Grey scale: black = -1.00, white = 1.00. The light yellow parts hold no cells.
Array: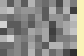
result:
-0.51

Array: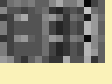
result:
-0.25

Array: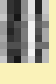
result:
0.56

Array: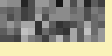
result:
-0.17

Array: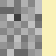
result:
0.51

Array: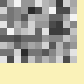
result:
0.42

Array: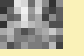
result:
-0.26
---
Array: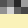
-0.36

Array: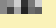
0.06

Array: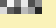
-0.25

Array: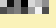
0.59

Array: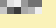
0.10

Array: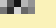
0.53
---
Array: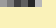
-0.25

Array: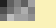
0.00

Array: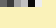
0.51

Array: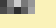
0.60

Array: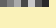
0.57

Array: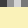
0.18

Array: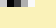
-0.51

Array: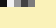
0.19

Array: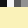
0.93

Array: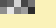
0.66
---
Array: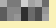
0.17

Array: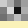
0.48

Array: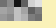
0.51

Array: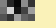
0.23

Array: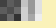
-0.61

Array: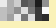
0.84

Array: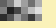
0.25
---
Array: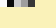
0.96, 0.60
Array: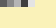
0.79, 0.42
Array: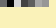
0.67, 0.31
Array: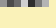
0.63, 0.41
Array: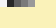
0.91, 0.20
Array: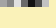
0.76, 0.52
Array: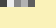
0.87, 0.40
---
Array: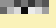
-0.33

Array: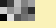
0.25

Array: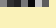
-0.27

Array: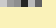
-0.24

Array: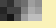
0.12

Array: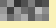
-0.37
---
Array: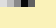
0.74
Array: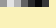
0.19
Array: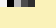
0.92
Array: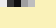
0.85
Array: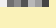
0.88
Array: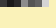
-0.55
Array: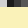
0.63
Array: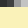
-0.62
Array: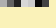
0.37
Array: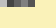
0.50
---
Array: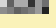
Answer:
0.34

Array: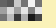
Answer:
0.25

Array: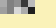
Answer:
0.13

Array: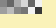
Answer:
0.35

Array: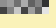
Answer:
-0.12

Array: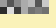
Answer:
0.08
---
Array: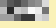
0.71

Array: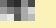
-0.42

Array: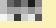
0.04

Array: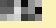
0.40

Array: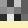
-0.26

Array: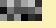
-0.63

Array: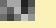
-0.37

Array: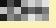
0.77

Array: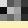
-0.55
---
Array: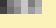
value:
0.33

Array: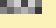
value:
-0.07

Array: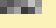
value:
0.16

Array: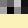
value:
-0.87

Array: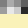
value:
-0.25

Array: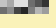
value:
-0.59
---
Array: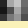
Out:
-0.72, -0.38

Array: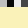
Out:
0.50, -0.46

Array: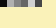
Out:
-0.91, -0.44

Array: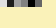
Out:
0.75, -0.20

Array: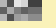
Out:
0.43, 0.10

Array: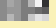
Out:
0.09, 0.68

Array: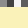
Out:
0.10, -0.27

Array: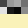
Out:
-0.46, 0.09

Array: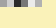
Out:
0.27, 0.39

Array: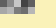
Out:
-0.25, 0.43
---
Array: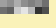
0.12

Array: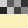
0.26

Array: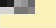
0.16

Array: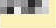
-0.19

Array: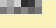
-0.54

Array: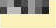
-0.16

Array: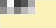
-0.33

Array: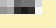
-0.08
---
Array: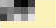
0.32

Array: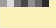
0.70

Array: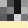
-0.42

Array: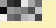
-0.59

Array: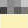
0.08

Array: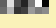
0.75

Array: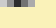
0.14

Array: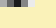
-0.21

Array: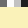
0.98

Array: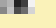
0.42
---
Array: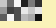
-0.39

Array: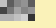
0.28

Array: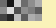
-0.37

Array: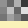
-0.20

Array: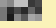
-0.43

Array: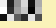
0.24

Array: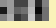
-0.23
